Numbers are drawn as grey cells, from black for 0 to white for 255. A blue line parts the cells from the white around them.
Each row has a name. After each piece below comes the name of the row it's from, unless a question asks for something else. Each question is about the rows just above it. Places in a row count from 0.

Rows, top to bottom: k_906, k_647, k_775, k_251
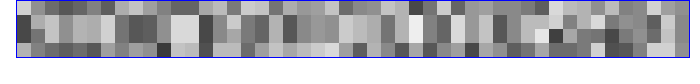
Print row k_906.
[209 144 108 87 101 129 94 173 195 159 129 101 101 167 187 122 203 195 116 173 152 159 195 108 137 144 195 179 72 116 203 101 152 159 137 137 122 94 217 187 179 144 187 129 137 209 159 144]
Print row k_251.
[179 129 108 94 108 87 159 129 159 144 58 195 187 80 187 187 108 159 195 167 187 203 217 159 94 179 137 87 167 87 137 159 72 167 144 94 116 167 108 108 122 209 80 87 129 209 209 144]
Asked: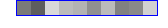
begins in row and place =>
k_906, 36
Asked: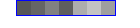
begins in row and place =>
k_906, 3

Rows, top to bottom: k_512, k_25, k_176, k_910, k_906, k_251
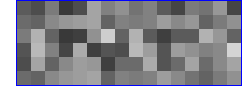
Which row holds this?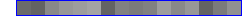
k_25
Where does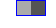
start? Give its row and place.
k_906, 9
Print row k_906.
[77 164 99 137 157 151 63 107 107 171 84 107 164 107 137 164]

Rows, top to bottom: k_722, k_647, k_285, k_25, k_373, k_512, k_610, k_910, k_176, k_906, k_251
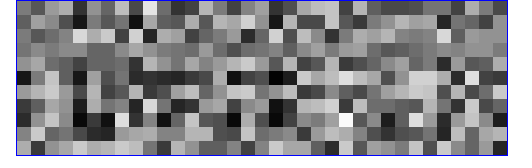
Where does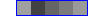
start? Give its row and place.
k_285, 11
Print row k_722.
[123 87 154 173 51 146 101 189 73 228 109 51 66 181 123 66 131 160 51 79 167 189 196 66 181 95 73 73 79 116 116 66 173 123 73]
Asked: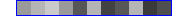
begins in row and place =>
k_373, 14
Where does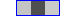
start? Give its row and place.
k_251, 28
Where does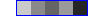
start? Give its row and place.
k_251, 30
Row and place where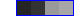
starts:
k_910, 11

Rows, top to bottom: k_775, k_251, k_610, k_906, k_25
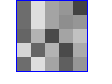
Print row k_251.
[109 222 164 142 150]
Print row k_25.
[109 222 164 95 150]
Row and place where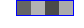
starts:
k_906, 1

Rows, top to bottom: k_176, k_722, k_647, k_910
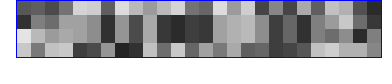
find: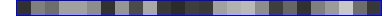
k_722
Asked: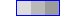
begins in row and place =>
k_176, 7
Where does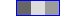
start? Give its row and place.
k_176, 13
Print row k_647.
[228 185 155 169 161 141 49 149 75 169 56 43 62 56 161 177 185 141 62 102 49 127 109 141 43 127]
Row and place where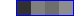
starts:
k_647, 20

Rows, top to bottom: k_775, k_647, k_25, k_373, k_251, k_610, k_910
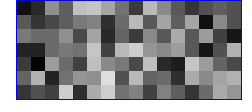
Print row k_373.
[35 35 107 121 114 197 65 185 205 149 137 156 88 23 81 177]
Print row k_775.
[16 41 143 94 191 197 164 114 59 185 137 88 53 81 94 81]
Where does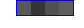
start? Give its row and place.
k_775, 11
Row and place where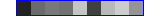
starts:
k_373, 1

